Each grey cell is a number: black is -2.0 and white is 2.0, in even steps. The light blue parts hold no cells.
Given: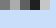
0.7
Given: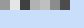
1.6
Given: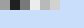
-1.5
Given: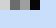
-0.3
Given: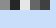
-1.4
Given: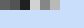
-0.7
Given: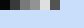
-1.1
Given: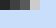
-1.0
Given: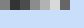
-1.2
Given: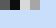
-1.8
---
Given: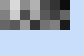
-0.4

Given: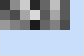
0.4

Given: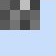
-0.6

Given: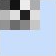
0.3

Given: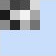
0.2

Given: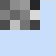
-0.8

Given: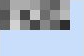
-0.5

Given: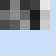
-0.8
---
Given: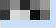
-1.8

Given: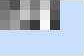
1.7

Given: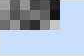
-0.5

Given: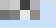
1.6

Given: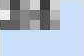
-0.7

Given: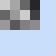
1.2

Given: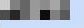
0.0

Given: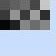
0.5
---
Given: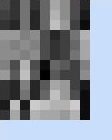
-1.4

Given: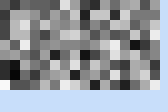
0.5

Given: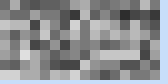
-0.1

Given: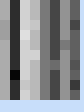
-0.5

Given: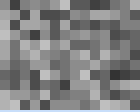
0.8

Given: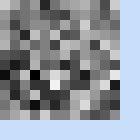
1.2
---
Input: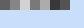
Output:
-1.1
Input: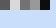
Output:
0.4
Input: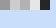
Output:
1.6
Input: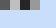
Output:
-1.4
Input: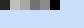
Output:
0.2
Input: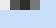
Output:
-1.3
